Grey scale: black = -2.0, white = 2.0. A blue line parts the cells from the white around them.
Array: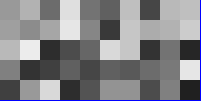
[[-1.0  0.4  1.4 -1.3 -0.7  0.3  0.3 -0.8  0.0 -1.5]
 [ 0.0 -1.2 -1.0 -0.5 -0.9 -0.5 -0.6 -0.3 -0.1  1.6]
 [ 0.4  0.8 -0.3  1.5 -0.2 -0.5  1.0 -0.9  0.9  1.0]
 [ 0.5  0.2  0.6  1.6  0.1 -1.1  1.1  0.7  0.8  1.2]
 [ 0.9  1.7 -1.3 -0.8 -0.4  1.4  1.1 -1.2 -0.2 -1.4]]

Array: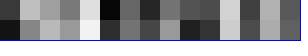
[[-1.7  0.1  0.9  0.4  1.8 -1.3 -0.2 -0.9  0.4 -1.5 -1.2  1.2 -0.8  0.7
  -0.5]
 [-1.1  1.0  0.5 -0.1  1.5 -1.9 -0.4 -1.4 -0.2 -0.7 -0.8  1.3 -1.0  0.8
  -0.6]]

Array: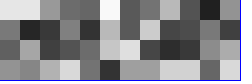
[[-0.5  0.6 -1.0 -0.7 -0.3  1.1  1.5 -0.9 -1.3 -1.1  0.2  0.7]
 [-0.1 -1.4 -1.1  0.0 -1.2  0.9 -0.6  1.2 -0.9 -0.8 -0.1 -1.0]
 [ 0.3  0.1  0.8  1.4 -0.2 -1.2  0.5  0.5  1.3  1.3 -0.4  1.4]
 [ 1.6  1.6  0.4 -0.3 -0.4  1.9 -0.6 -0.2  0.9 -0.7 -1.5  0.3]]

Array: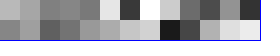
[[ 0.1  0.5 -0.5 -0.2  0.4  0.7  1.1  1.3 -1.6 -0.9  0.8  1.5  1.7]
 [ 0.9  0.6  0.0  0.1 -0.1  1.6 -1.1  2.0  1.2 -0.3 -0.8  0.3 -1.2]]

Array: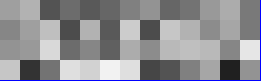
[[ 0.1  0.5  1.0 -0.8  0.8 -0.6  1.2 -0.8  1.1  0.8  0.2  0.6 -0.1]
 [ 0.3  0.4  1.4 -0.3  0.1 -0.5  0.7  0.2  0.9  1.0  0.9  0.1  1.6]
 [ 0.5  0.8 -0.7 -0.3 -0.6 -0.4  0.0  0.3 -0.4 -0.2  0.4  0.7 -0.1]
 [ 1.1 -1.2 -0.2  1.5  1.3  1.8  1.5 -0.9 -0.7  0.0  0.6 -1.5  0.3]]

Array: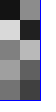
[[-1.7  0.2]
 [-0.2 -1.0]
 [ 0.0  0.9]
 [ 0.5 -0.5]
 [ 1.4 -1.5]]

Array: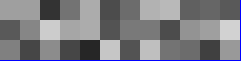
[[-0.6  0.1  1.2  0.6  0.7 -0.7 -0.1 -0.1 -0.8  0.3  0.5  1.3]
 [ 0.0 -0.9  0.2 -0.9 -1.4  1.1 -0.7  1.0 -0.2 -0.3 -1.0  0.4]
 [ 0.5  0.5 -1.2 -0.2  0.7 -0.8 -0.3  0.8  0.9 -0.5 -0.4 -0.6]]

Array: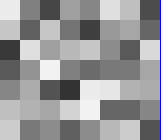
[[-1.1  1.5  0.5  0.9  1.1  0.2 -0.6  1.4]
 [-0.6  0.3  1.8  0.0 -0.3 -0.1 -0.1  0.6]
 [ 0.1  0.7 -0.7 -1.2  1.7  1.6  0.8  0.7]
 [ 1.0  0.8  0.6  1.3  1.8 -0.4 -0.4  0.1]
 [ 1.1 -0.5  1.1 -0.2 -1.0  0.4  0.6 -0.4]
 [ 1.2 -0.1  0.2 -0.5  0.2  0.9  1.2 -0.7]
 [ 1.7  0.0 -0.9  0.5  0.1  1.5  1.0 -0.8]]

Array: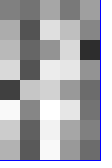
[[-1.0  1.1  1.3  0.4 -0.3]
 [ 0.0 -0.2  0.6 -0.1  0.5]
 [ 0.7 -0.7  1.5  1.0  0.1]
 [ 0.8 -0.6  1.9  0.4 -0.3]
 [ 0.9 -0.4  0.3  1.4 -1.3]
 [ 1.2 -0.5  1.8  0.6  0.0]
 [ 1.4 -0.7  1.7  1.6  0.3]
 [ 1.9  0.1  2.0  1.6 -0.2]]
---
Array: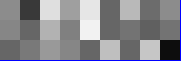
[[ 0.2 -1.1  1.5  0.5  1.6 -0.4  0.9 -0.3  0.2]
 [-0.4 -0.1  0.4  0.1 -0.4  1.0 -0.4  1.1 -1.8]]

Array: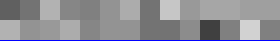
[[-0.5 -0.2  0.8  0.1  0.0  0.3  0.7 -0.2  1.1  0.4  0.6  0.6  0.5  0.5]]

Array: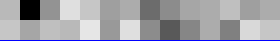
[[ 0.9 -2.0  0.3  1.5  1.1  0.5  0.7 -0.3  0.2  0.6  0.7  1.0  0.5  0.7]]

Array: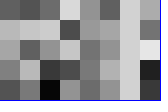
[[-0.5 -0.7 -0.3  1.4  0.3 -0.5  1.3  0.7]
 [ 0.6 -0.5  0.3  1.1 -0.2  0.3  1.3  1.6]
 [-0.7 -0.1 -1.9  0.3 -0.3  0.3  1.3 -1.1]]

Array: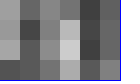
[[ 0.5 -0.4  0.1 -0.2 -1.0 -0.5]
 [ 0.6 -0.6  0.2  1.2 -1.0 -0.4]]

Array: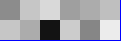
[[0.2 1.1 1.4 0.5 0.7 1.0]]
